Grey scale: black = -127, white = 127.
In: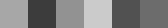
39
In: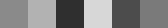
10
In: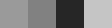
26
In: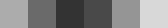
44
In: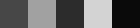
-56
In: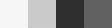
118
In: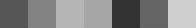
-41
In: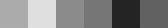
43
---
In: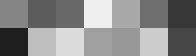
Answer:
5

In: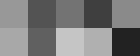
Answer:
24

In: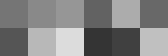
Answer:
-10

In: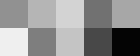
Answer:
17

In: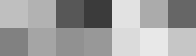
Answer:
63

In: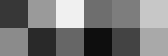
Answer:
-72

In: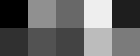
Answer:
-127

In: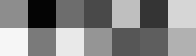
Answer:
13

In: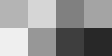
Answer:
52

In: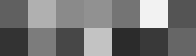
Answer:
-31
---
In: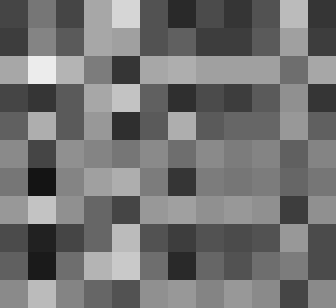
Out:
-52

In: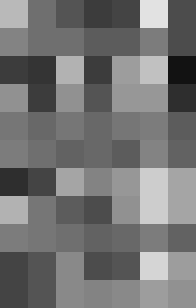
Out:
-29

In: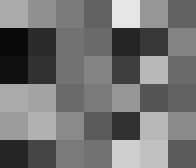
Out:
-29

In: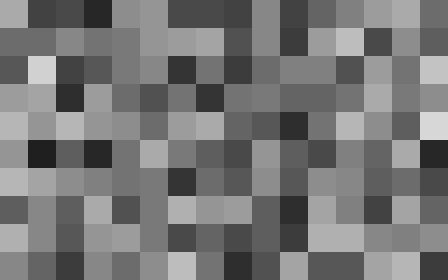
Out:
-27

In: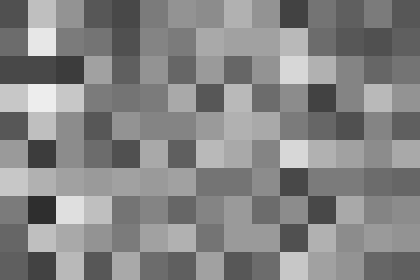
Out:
12

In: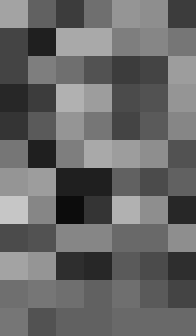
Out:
-81
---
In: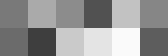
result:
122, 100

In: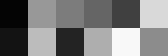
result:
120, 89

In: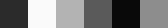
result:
122, 51

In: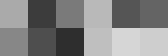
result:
86, 78

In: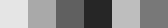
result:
101, 62

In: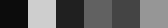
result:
78, 22

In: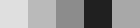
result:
95, 58

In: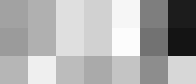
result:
124, 118

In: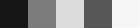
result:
118, 92

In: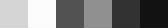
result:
124, 85
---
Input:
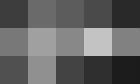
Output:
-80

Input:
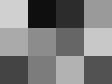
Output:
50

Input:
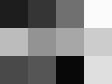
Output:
-119

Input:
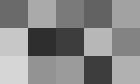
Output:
-66

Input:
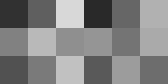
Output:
28

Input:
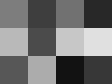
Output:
-109
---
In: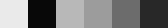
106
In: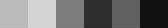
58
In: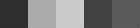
-80
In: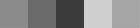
11
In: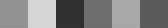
18
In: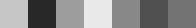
70
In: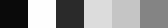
-117
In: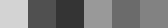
83
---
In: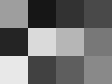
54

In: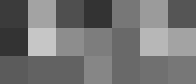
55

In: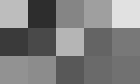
-27

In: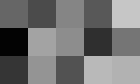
-80

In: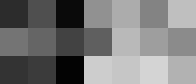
30

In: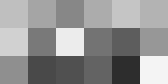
-34

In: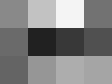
-71
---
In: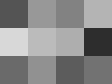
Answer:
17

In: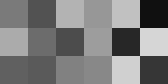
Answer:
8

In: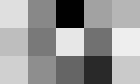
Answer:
-26

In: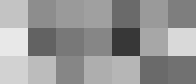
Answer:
54

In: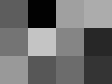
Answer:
-40

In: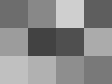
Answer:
49

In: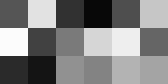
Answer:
3

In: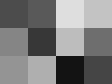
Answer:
47
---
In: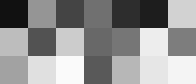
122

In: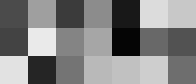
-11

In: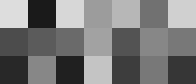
-95

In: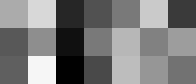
-126

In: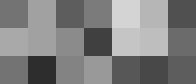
3

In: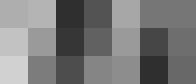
-50

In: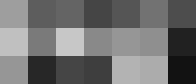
-58

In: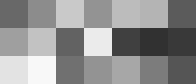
-15

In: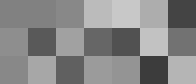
-31
